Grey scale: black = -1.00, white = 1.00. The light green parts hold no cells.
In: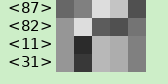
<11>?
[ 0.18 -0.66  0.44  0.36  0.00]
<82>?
[ 0.18  0.73 -0.28 -0.37 -0.09]
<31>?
[ 0.18 -0.56  0.44  0.36  0.00]

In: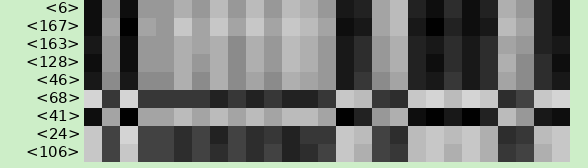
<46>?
[-0.81  0.09 -0.81  0.09  0.09  0.37  0.09  0.37  0.09  0.29  0.09  0.37
  0.29  0.19 -0.81 -0.57  0.09  0.29 -0.73 -0.81 -0.57 -0.81 -0.65  0.29
  0.09 -0.65 -0.81]
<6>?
[-0.89  0.19 -0.89  0.19  0.19  0.37  0.19  0.47  0.19  0.47  0.19  0.47
  0.37  0.19 -0.81 -0.73  0.29  0.47 -0.73 -0.89 -0.65 -0.89 -0.73  0.37
  0.19 -0.73 -0.89]
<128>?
[-0.89  0.19 -0.89  0.19  0.19  0.37  0.19  0.37  0.09  0.37  0.19  0.47
  0.37  0.19 -0.81 -0.65  0.19  0.37 -0.73 -0.89 -0.65 -0.81 -0.65  0.37
  0.09 -0.65 -0.89]
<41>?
[-0.89  0.29 -0.99  0.29  0.29  0.47  0.29  0.47  0.29  0.47  0.29  0.47
  0.47  0.29 -0.99 -0.73  0.19  0.37 -0.89 -0.99 -0.81 -0.99 -0.73  0.47
  0.19 -0.81 -0.89]
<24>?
[ 0.56 -0.48  0.66 -0.48 -0.48 -0.65 -0.48 -0.73 -0.48 -0.65 -0.57 -0.73
 -0.57 -0.57  0.56  0.47 -0.48 -0.65  0.47  0.56  0.47  0.56  0.37 -0.65
 -0.57  0.47  0.56]

